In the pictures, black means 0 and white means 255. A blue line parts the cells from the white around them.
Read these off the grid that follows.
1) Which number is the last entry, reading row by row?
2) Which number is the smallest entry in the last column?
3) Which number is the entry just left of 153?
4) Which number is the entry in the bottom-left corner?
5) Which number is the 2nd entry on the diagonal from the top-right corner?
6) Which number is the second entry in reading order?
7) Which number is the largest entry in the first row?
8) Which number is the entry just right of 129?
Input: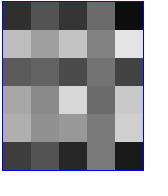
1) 26
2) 13
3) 145
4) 61
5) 129
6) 83
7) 107
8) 228

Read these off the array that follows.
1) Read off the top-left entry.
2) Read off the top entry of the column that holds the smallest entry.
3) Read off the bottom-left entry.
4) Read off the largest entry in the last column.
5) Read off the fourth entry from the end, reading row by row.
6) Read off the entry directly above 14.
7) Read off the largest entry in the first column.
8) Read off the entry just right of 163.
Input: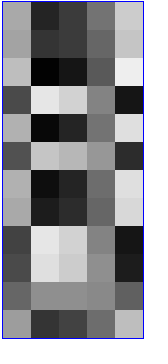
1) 169
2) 36
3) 157
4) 238
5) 52
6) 197
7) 190
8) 52

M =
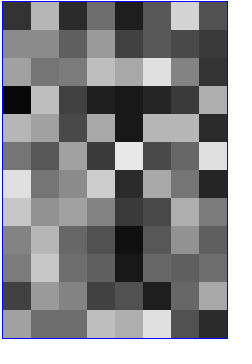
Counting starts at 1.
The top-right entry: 81
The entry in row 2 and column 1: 139
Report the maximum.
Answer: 232
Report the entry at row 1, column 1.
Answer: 51
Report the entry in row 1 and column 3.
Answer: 43
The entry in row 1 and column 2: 182
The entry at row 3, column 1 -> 161
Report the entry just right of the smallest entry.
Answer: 190
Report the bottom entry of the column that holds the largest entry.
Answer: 174
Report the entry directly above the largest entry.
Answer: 24
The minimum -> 8
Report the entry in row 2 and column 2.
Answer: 139
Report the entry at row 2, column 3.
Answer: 95
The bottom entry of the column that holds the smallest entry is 161
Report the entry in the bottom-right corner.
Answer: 43
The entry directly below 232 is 43
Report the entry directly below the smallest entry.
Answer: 182

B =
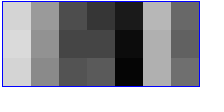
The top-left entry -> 212
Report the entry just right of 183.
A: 104
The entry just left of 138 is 212
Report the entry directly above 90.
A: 69
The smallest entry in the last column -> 97
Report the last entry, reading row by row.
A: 111

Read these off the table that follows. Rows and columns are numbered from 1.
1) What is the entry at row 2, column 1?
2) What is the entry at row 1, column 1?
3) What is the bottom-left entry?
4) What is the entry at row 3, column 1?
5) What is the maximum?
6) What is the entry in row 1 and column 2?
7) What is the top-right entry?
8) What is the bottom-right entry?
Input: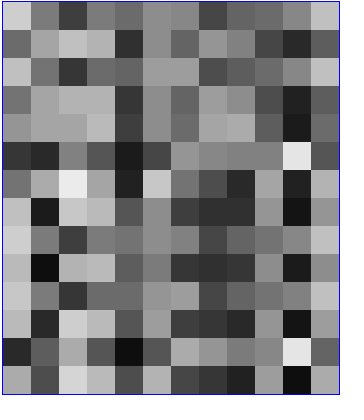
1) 107
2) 206
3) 171
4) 192
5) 235
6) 123
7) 192
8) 171

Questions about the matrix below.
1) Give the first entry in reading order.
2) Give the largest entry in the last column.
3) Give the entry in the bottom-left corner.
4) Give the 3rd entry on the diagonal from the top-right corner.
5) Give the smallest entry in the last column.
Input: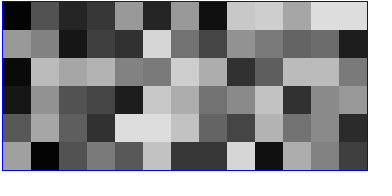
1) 4
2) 221
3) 160
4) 187
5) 29

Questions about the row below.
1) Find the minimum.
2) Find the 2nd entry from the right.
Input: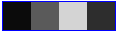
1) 11
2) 212
